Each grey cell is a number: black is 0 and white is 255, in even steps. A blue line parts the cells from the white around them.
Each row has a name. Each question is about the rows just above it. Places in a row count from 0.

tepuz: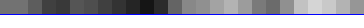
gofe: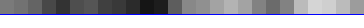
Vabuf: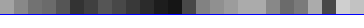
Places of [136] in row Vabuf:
1 19
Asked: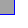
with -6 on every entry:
[157]
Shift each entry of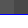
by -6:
[79 66]
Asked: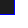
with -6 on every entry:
[23]
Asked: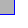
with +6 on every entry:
[185]

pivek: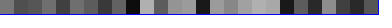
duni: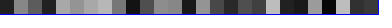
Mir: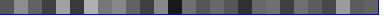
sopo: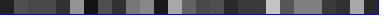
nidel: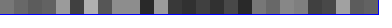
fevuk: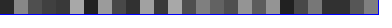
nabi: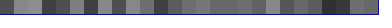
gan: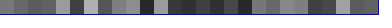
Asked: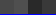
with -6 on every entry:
[66 73 35 51]
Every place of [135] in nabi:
1 7 9 19

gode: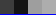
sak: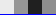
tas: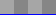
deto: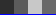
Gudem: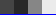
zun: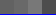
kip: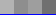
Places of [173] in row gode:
3
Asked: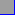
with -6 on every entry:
[152]
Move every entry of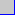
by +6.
[206]
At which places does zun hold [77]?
3
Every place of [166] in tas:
0 2

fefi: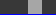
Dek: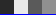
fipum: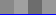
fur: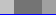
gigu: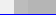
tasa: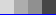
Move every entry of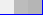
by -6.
[234 182 175]
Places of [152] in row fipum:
3
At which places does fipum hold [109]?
2
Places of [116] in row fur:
1 2
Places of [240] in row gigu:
0
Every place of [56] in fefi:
0 1 3

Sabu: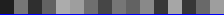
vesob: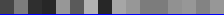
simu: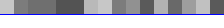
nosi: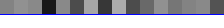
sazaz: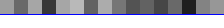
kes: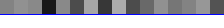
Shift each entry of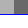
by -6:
[172  99]
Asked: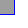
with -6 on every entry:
[152]
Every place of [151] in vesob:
4 9 13 15
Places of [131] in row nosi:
0 13
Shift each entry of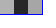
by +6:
[184  45 172]

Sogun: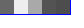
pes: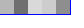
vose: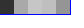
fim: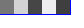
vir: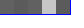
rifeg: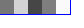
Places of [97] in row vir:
0 2
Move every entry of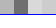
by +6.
[189 117 223 211]
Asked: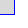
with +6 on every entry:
[223]

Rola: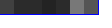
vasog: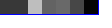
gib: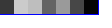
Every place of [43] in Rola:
1 2 4
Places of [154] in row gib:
4
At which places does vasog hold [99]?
3

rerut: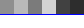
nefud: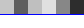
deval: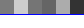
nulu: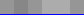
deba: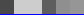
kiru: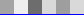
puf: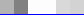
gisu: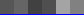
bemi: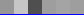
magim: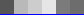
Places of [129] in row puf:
1
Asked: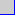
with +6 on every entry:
[211]
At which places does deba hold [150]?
5
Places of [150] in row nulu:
0 2 5
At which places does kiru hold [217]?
3 5
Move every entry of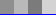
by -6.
[137 179 117 205]

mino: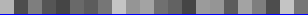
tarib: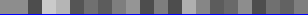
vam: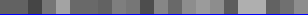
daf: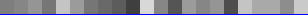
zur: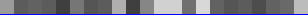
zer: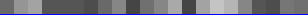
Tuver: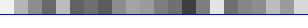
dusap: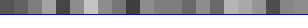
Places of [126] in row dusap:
2 11 12
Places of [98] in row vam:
0 1 7 19
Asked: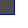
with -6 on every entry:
[71]
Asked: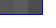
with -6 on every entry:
[79 86 71]
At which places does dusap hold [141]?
5 7 10 14 21
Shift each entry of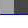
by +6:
[169  75]

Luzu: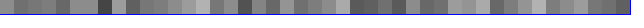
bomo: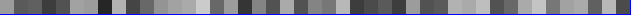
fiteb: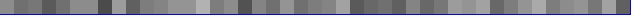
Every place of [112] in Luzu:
1 21 27 31 43
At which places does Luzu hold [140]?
0 5 6 12 16 23 29 40
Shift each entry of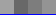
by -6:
[156  98 119 142]

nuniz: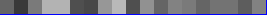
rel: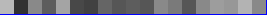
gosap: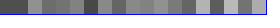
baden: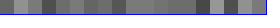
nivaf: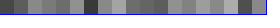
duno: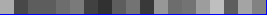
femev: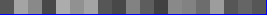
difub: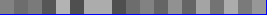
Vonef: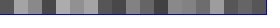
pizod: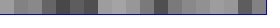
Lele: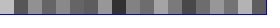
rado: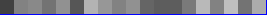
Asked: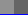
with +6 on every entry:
[151 107]
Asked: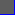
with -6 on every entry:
[87]

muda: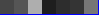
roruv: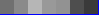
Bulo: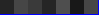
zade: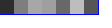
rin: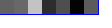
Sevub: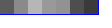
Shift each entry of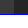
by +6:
[64 43]
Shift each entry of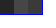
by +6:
[43 76 64]
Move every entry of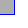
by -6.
[168]
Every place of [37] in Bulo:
0 3
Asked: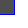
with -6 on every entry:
[72]
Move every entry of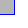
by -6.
[176]
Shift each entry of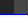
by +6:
[43 76]

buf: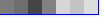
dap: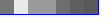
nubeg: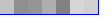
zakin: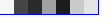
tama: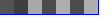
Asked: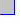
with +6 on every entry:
[201]
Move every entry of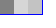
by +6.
[135 220 201]
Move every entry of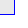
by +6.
[239]
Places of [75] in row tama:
3 5

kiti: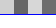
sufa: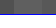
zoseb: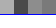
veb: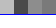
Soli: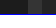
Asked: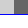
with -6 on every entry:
[202  96]
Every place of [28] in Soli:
0 1

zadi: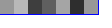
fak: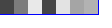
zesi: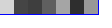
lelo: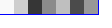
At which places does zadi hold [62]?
2
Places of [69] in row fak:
0 3
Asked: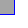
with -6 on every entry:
[159]
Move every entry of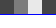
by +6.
[ 75 130 239  75]
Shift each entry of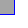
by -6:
[159]

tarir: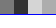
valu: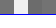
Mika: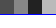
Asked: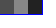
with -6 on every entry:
[ 72 129  28]
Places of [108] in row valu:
2
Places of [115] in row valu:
0 3

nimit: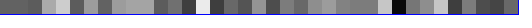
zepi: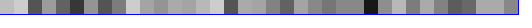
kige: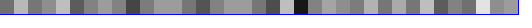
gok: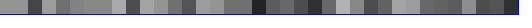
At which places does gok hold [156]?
3 14 29
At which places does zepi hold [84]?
2 7 16
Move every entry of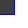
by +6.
[68]
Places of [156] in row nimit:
6 8 23
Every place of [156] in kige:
7 11 12 16 17 36
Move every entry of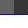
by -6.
[92 49]

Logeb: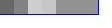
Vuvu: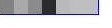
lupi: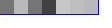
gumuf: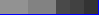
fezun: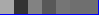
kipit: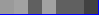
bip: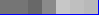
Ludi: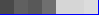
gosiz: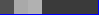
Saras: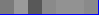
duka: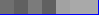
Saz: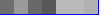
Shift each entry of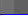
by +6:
[117 102]
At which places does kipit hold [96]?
2 4 5
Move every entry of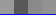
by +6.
[160  94 144 152]
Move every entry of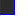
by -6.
[37]
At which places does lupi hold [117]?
0 2

